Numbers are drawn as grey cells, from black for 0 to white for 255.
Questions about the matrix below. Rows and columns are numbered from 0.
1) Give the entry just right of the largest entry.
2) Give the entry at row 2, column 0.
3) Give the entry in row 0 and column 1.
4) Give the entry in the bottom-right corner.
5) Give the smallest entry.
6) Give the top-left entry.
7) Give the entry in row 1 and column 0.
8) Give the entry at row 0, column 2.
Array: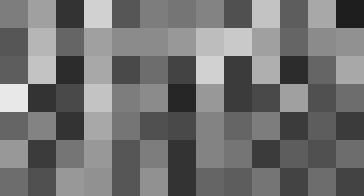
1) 51
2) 93
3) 160
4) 67
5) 30
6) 125
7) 86
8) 51

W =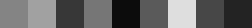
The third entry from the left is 55
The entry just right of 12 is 90
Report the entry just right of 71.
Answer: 35

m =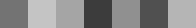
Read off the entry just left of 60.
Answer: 165
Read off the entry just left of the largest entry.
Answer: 115
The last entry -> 181

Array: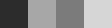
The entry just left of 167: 44
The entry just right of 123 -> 214

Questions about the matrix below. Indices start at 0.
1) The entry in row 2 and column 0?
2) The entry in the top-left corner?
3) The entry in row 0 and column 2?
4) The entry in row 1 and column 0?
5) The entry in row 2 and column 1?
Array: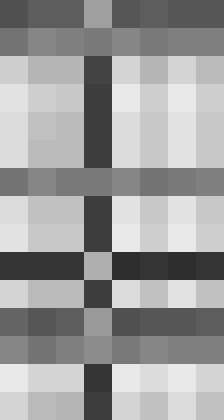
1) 206
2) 80
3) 93
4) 115
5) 181

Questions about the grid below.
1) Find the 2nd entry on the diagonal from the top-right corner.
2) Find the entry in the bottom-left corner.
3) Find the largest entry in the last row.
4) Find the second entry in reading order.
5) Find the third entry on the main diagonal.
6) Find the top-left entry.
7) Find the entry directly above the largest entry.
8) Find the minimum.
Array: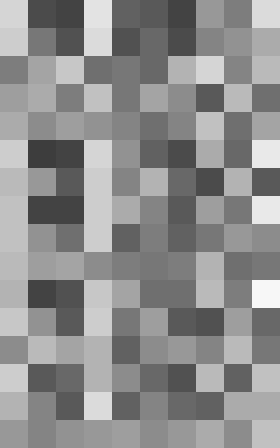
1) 146
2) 152
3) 193
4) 75
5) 199
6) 213
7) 119
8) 61

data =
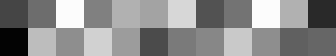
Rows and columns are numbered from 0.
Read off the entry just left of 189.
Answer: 3
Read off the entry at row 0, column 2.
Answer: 252
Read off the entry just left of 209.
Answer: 142
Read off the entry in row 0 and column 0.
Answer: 69
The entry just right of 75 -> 122
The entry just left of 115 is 82
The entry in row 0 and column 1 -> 109

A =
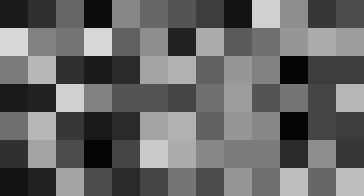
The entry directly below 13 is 216
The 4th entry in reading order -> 13
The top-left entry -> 26
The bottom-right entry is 189
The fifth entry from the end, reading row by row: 150
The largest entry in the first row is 208
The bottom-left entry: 19
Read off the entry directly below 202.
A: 69
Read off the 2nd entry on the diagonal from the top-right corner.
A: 171
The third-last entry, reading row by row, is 189
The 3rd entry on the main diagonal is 48
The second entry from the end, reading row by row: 103
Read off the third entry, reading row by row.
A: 103
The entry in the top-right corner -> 76
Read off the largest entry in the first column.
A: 216
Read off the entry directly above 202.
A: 164
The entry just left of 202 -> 69
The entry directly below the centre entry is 177

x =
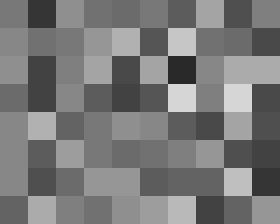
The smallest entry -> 41
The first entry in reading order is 120
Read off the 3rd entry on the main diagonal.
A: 127
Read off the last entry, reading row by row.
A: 150
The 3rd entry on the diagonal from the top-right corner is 135
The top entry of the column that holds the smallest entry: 92
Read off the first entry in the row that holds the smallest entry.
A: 143
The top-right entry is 127
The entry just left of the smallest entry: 164
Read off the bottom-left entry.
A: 99
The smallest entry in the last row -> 66
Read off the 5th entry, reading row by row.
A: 107
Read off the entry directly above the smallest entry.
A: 198
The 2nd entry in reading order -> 53
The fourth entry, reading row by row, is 113
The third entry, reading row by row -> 143
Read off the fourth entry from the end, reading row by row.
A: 185

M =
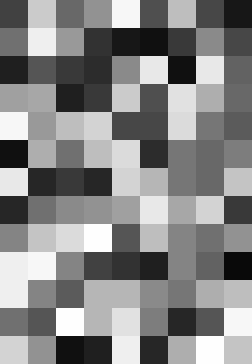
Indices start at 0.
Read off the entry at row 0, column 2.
104
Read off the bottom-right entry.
196
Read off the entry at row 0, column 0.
65
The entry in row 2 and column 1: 85
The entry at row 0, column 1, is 203
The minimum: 9
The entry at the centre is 211
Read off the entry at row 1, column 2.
153
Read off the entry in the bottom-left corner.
211
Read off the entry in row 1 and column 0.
112
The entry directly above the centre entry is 219
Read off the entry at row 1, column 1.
239
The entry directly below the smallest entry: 190
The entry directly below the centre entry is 160
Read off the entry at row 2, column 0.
31
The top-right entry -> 23
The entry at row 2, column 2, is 57
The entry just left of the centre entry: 38

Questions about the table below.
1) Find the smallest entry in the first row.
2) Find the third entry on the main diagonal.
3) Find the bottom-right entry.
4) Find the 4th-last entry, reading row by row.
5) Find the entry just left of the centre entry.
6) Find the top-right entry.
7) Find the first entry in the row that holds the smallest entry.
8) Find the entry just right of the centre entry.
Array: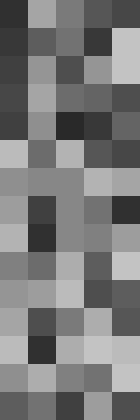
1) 48
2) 78
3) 78
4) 114
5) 64
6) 71
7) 64
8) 114

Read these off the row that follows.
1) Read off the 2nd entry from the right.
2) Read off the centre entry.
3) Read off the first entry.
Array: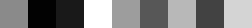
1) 66
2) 157
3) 138

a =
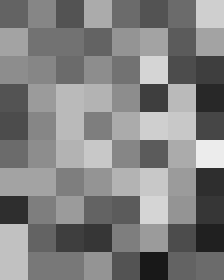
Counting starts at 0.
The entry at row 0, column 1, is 134
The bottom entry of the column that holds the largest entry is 107
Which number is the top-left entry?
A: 99
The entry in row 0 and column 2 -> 83
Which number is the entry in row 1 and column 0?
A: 163
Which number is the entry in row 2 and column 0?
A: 141
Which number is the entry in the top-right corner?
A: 207
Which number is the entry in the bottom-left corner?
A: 193
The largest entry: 236
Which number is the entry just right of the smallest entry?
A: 99
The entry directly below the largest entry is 46
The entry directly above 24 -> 155

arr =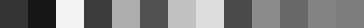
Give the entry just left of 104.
139
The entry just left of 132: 104
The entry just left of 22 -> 51
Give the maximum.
243
